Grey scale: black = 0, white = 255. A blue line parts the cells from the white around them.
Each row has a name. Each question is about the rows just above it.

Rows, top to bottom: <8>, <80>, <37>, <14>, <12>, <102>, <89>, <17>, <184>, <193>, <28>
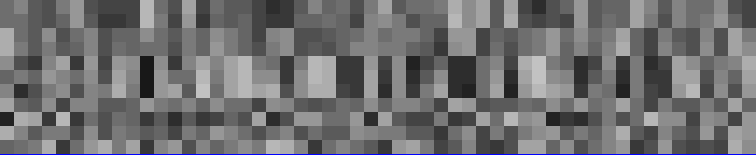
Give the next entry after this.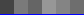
[80]
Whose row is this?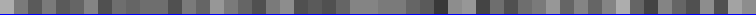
<14>
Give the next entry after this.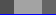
[141]
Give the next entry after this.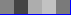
[101]
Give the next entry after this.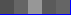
[101]
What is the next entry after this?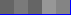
[110]

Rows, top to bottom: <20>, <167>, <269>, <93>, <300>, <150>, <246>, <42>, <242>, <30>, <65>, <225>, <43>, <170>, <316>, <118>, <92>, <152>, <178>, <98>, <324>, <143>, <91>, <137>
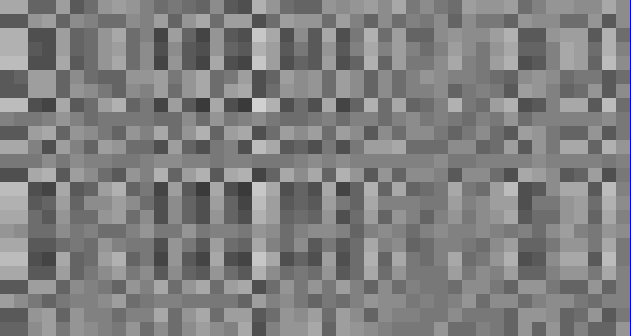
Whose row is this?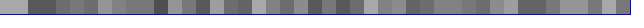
<152>
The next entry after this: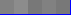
[109]
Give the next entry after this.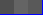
[158]
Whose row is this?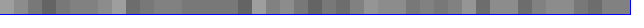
<143>
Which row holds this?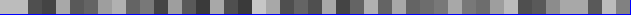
<170>
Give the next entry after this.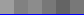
[109]
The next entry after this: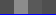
[149]

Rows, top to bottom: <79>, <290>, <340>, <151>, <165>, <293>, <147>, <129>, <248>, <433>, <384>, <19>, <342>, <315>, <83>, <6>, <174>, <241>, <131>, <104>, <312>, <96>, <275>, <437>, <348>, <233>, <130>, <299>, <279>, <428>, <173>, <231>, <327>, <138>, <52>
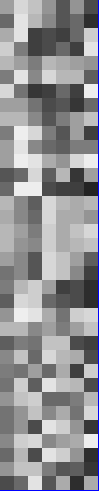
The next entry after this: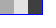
[75]
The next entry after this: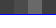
[227]
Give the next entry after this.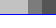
[94]
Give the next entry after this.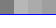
[148]
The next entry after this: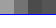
[54]

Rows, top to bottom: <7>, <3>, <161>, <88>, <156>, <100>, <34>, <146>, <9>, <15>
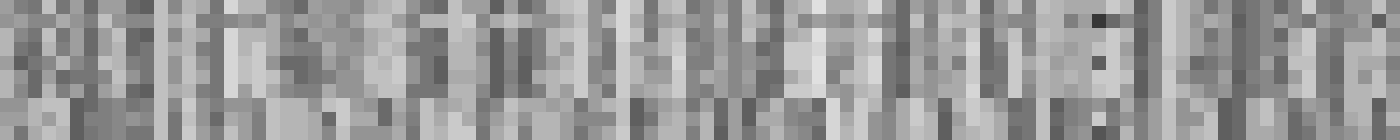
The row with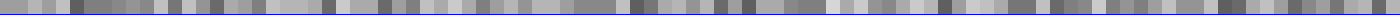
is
<9>
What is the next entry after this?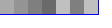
[181]
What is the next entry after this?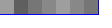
[158]
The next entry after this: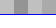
[118]

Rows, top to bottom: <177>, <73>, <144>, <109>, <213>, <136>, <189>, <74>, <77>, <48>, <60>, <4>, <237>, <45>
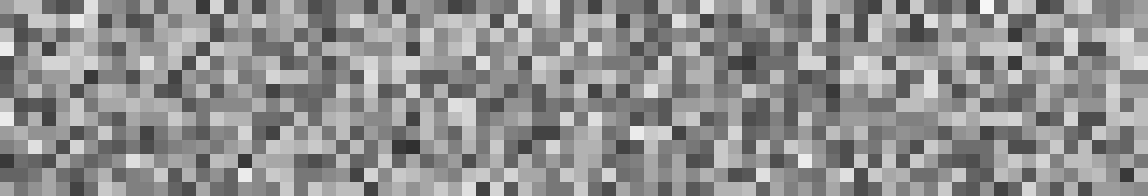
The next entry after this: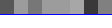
[156]
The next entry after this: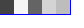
[67]

